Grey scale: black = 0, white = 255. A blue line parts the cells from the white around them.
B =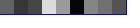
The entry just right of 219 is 154
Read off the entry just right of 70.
219
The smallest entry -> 6

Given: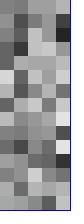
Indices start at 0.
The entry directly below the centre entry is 151
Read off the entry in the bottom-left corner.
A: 167
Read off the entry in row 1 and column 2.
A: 123
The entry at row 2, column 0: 129
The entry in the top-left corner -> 129
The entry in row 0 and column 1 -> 123
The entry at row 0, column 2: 159
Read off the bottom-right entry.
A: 193
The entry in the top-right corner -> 180
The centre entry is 200
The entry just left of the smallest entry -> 151
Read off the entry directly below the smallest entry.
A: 151
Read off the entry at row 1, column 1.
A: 79
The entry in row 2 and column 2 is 193
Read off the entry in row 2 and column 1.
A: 93
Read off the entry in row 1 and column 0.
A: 145
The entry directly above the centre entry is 137
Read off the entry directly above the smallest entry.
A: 65

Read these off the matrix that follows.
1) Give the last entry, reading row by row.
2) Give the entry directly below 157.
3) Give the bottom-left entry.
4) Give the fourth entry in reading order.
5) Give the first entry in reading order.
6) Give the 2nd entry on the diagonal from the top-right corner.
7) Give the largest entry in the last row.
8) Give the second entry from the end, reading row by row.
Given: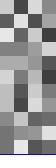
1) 108
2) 150
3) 116
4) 137
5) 203
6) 79
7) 231
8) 86

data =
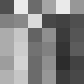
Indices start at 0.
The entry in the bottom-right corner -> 72
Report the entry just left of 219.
136
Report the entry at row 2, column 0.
172
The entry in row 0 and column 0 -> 79
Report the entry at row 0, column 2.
107
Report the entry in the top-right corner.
151
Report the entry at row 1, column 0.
129
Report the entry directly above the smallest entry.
52
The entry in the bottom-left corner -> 178

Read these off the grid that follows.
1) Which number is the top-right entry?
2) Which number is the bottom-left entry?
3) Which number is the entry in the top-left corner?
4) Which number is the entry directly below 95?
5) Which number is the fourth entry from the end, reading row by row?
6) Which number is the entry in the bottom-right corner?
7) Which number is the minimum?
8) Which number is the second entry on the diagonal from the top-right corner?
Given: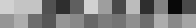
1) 73
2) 150
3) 209
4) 137
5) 109
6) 165
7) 8
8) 137

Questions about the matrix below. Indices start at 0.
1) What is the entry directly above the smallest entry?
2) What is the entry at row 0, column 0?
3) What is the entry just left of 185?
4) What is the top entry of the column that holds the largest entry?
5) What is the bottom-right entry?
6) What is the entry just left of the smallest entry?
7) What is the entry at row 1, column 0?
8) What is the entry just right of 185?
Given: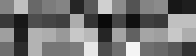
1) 208
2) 132
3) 200
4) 83
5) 51
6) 51
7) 57
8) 37

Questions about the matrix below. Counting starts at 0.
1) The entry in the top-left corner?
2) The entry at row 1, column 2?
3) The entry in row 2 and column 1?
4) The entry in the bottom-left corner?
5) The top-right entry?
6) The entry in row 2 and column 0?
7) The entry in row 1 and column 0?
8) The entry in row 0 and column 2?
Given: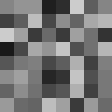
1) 133
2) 189
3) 160
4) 154
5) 133
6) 204
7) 64
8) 148

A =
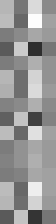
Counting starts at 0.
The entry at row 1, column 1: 104
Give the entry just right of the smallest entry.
118
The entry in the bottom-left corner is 90
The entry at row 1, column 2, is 253
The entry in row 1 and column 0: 188
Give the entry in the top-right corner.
138
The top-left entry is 182
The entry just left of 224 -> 104
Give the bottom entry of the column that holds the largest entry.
52
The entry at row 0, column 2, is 218
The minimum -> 46
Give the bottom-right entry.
118
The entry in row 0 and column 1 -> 118
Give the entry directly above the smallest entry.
167
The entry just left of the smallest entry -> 203
